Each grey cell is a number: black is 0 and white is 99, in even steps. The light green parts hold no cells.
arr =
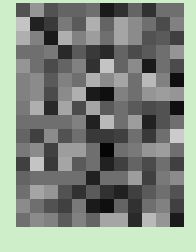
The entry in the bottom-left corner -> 43
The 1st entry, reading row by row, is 32
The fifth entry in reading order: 39
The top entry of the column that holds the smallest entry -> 10
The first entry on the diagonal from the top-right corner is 43
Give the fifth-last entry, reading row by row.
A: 64
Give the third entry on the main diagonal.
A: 10
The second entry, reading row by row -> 58
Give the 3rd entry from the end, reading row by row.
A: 72
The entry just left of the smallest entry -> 43
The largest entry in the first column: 76
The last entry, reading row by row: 10
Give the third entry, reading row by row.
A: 32
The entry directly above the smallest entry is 22
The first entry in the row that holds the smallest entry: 47
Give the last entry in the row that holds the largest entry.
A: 79
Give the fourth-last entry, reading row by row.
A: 16
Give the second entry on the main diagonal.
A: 13
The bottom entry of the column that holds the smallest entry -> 64
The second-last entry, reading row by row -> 58
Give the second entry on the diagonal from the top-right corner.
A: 29
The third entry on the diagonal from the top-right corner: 32
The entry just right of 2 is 43
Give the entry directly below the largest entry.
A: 43

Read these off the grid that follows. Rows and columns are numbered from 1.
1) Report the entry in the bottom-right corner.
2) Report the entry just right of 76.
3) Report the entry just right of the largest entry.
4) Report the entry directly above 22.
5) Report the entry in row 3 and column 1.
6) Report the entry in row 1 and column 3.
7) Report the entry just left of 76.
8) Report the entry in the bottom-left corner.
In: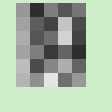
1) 59
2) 29
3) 43
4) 43
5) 67
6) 49
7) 26
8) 70

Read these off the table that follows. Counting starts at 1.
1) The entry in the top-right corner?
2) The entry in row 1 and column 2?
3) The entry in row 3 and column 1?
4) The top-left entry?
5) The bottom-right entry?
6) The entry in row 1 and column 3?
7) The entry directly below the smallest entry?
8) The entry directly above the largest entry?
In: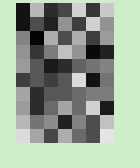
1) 78
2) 71
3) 51
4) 7
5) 89
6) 17
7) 21
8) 75

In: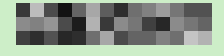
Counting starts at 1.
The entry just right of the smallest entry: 39
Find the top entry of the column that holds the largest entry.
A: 32
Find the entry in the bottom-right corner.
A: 69
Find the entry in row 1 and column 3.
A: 29
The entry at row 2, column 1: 54
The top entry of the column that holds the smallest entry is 7
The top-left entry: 22
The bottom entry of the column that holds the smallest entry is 15
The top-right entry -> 32
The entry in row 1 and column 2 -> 73
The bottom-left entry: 25
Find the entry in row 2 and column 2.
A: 50
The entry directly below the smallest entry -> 29

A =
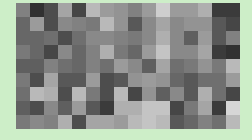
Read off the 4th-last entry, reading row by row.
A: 40
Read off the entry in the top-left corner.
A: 50
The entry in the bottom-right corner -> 72
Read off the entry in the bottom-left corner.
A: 47
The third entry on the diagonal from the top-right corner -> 60
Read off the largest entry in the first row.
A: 80
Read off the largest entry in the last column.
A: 83
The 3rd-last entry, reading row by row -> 50
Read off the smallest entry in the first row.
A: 19
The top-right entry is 23
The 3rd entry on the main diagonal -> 43
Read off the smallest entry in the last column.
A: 19
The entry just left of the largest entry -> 23
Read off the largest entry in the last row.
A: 76
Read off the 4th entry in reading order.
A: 64

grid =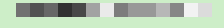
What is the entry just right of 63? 91
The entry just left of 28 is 19
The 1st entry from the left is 44
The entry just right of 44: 32
